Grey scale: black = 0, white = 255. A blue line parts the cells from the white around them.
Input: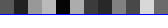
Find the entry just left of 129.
40
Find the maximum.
216

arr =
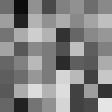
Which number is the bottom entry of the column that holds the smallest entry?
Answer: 34
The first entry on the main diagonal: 109
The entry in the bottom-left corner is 102
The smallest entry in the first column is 88
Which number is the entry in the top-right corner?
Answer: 137
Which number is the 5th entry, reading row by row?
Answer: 129
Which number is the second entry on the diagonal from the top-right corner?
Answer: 164
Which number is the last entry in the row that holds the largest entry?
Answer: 229
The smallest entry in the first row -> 12
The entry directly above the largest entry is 50
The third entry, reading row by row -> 145
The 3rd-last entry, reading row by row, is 65
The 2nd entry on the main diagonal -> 34
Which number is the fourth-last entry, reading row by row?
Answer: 213
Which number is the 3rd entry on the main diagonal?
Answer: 206

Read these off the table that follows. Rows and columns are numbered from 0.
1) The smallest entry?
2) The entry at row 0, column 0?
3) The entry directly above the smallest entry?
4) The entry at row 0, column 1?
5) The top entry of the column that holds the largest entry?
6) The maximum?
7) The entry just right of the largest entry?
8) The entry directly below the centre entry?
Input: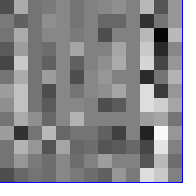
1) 7
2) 78
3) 116
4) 171
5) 84
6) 248
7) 150
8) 129

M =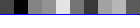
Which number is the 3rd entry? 132
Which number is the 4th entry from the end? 56
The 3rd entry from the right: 162

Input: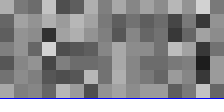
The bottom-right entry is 102
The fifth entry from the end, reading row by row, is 155
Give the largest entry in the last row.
195
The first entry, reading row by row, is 175
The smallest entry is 29
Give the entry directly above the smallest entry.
56
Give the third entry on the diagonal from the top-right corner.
102
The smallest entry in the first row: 78
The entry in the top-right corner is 121
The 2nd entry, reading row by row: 121
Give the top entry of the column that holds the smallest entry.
210
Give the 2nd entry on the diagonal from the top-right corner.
56
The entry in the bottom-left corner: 168
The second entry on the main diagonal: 162
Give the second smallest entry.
49
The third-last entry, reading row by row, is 121

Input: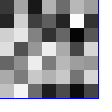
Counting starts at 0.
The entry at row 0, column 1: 164
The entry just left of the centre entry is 151
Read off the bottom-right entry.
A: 69
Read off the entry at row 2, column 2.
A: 130
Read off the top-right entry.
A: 158
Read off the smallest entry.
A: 5
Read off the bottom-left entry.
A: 192
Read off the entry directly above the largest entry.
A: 184
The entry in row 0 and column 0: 56
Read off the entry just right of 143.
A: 237
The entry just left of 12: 75
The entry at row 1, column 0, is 36
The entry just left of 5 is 102
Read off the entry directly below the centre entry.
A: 124
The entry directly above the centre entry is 50

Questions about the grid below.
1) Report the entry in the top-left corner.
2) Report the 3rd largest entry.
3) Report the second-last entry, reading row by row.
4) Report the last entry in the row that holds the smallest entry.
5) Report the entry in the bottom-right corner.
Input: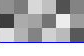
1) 144
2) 216
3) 186
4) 157
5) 88

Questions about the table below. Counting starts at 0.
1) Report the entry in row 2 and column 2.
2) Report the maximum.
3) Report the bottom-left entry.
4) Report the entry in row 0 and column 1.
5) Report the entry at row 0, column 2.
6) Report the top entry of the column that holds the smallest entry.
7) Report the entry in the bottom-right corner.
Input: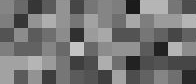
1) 91
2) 196
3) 162
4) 105
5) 54
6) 27
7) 41

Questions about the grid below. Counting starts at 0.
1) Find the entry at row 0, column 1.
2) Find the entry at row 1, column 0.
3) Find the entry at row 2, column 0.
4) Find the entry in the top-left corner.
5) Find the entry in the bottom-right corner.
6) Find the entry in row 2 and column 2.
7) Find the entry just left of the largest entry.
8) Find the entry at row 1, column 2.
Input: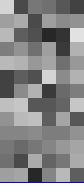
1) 74
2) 159
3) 185
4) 212
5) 94
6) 80
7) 51
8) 74

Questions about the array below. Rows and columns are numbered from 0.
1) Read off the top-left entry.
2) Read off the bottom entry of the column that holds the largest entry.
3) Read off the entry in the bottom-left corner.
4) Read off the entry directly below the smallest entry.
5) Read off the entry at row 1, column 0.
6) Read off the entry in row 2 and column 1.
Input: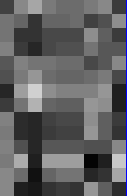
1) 65
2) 24
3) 136
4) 38
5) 116
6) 51

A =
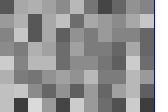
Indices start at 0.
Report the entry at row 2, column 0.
132
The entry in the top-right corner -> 132
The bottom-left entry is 192
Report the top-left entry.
87
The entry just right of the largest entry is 154
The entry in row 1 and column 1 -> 176
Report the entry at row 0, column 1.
168
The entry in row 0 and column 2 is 176
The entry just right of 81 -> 204
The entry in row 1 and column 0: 154
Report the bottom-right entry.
61
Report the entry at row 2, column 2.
87
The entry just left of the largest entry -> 61

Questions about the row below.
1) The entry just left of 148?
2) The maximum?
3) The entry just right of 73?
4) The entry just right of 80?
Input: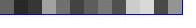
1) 73
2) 217
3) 148
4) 204

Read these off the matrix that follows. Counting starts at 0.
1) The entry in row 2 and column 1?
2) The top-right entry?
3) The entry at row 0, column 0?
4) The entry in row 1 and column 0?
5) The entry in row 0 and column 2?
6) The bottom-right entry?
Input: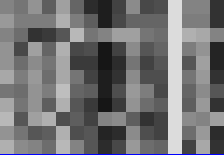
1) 109
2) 50
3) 131
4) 153
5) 147
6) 50

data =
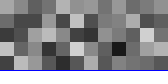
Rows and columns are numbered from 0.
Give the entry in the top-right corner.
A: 145
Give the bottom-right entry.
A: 87
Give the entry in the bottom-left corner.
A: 65
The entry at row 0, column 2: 95
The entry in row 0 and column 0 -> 167
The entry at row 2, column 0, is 59
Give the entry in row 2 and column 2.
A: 160
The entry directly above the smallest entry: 123
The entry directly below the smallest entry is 130
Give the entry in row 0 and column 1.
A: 137
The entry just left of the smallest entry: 95
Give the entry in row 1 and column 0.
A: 108
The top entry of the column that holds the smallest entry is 152
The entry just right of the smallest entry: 108
